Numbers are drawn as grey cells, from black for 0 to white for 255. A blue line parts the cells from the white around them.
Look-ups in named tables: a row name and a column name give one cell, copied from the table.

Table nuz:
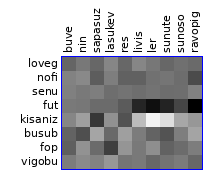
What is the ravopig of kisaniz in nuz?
151
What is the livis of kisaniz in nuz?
188
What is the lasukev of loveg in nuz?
134
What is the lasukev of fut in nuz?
107
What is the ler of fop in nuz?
142
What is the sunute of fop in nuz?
98
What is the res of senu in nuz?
115
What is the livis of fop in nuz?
121
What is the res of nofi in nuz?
97
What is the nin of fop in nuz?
146

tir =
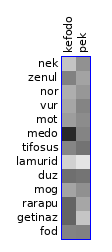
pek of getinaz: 197
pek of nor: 151
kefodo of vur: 166
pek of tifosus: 115
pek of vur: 132
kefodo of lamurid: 209
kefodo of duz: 111
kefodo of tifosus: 133
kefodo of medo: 41
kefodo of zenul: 129
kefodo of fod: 131
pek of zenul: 163
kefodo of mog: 164
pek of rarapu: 166
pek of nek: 145
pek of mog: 144
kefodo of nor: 174
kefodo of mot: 157
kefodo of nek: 196
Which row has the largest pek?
lamurid

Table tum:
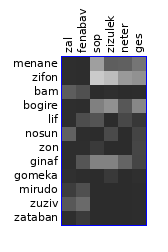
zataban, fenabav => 59
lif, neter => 72
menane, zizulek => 94
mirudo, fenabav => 79
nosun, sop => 44
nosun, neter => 44
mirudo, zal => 61
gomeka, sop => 44
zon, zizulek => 44
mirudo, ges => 45
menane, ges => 117
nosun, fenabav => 45
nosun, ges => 68
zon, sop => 58
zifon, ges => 145
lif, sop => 84
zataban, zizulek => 44
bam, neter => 44
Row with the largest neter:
zifon

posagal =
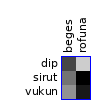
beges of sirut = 115
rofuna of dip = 205
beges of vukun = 146
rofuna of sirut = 0
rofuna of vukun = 25
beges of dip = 70

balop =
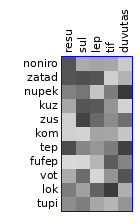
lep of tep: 150
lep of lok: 98
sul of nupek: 118
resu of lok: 125
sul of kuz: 85
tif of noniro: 167
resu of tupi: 142
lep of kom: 164
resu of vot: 172
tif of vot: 148
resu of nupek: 129

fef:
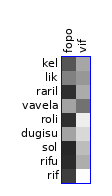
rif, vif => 253
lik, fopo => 129
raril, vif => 171
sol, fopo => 39
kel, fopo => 86
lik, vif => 151
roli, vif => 238
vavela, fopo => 163
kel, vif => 166
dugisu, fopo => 163
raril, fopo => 47
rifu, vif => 173
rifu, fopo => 43
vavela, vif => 114
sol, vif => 188
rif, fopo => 62
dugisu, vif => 216

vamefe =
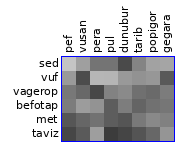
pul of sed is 116
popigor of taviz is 103
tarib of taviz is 84
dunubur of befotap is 125
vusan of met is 102
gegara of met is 129
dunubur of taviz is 69
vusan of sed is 159
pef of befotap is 124
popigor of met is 137
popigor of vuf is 151
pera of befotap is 147
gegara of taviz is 149
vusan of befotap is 156
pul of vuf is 181
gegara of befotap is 118
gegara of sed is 165
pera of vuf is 182
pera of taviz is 158

